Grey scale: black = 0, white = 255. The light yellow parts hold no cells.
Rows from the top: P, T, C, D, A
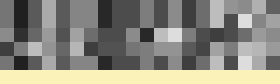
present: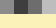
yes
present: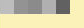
yes
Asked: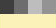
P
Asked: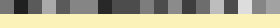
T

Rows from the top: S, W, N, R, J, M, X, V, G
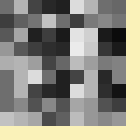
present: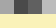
yes
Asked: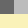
J
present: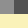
no
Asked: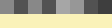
V
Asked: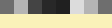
S
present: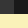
yes
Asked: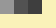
V

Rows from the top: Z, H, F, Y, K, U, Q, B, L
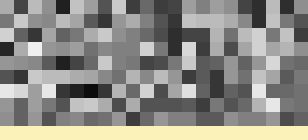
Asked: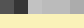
H
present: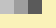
no
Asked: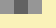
K
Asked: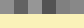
L
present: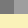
no

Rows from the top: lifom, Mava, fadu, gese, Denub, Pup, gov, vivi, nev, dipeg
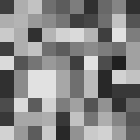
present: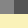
yes
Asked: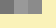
Denub

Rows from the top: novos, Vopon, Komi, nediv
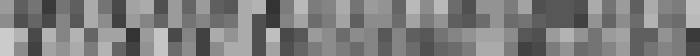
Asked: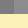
nediv
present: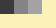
yes
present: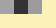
yes
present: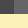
no
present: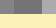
no
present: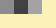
yes
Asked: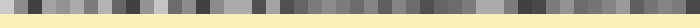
nediv

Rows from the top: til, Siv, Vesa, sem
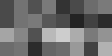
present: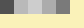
yes
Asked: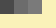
til
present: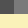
yes
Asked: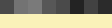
Siv
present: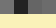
no
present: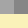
yes

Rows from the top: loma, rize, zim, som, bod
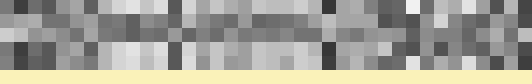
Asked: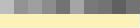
zim
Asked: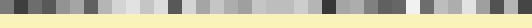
loma
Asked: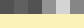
rize
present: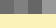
no
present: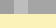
yes
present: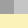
yes
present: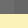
no

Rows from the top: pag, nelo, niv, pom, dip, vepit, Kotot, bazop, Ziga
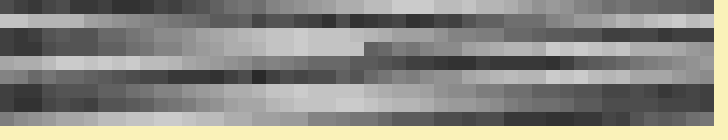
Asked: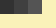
dip
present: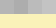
yes

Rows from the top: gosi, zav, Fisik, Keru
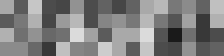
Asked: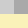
Keru
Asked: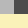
zav
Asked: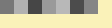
zav
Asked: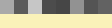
Keru

